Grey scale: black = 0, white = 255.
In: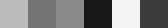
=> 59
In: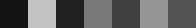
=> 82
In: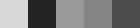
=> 77
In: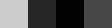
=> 72
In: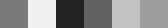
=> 157
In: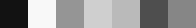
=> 134
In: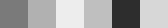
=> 215
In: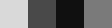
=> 122
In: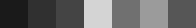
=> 86
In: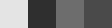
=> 74
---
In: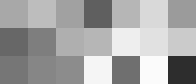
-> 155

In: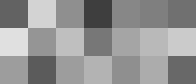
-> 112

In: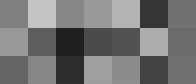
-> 113

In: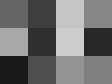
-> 134

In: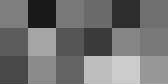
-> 112

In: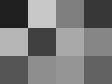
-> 55

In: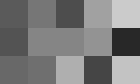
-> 203

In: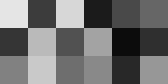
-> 102

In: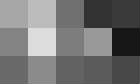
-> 58
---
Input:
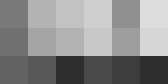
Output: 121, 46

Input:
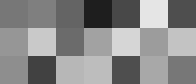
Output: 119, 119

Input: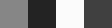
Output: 134, 64

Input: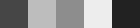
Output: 70, 34

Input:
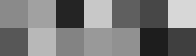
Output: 138, 63

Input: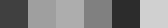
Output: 64, 208
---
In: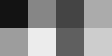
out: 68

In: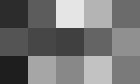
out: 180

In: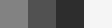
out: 45

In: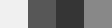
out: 53

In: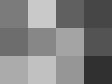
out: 96

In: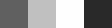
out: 254

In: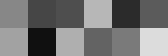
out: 43

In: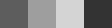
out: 212

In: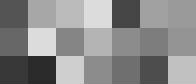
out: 161
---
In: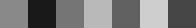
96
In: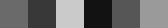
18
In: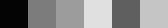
224
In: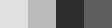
186
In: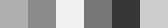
118
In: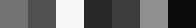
60
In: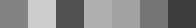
161
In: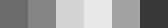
232
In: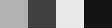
65
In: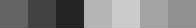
203
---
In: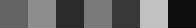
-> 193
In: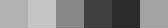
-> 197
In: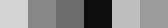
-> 212
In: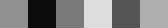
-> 221
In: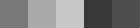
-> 199
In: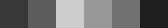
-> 205
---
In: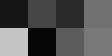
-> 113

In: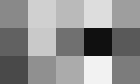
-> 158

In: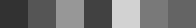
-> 100

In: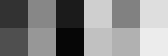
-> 222

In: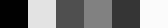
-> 251

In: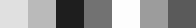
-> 90

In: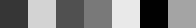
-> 164
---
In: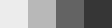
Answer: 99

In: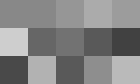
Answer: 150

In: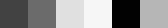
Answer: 224

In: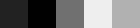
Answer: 112

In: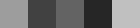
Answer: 99

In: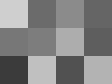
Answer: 139
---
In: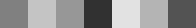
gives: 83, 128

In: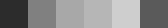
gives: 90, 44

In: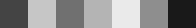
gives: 25, 68

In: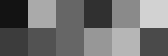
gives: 210, 60

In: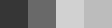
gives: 188, 54

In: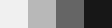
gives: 23, 240

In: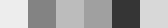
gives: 216, 237

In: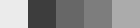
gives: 171, 235
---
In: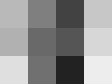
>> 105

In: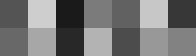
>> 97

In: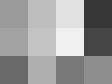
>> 195

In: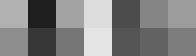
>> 76

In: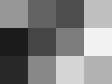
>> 69

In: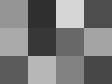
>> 55
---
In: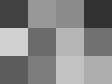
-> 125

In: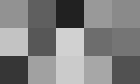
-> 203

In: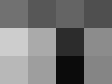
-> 158

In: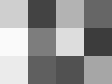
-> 95

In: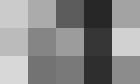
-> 121

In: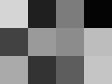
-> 51

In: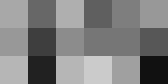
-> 203
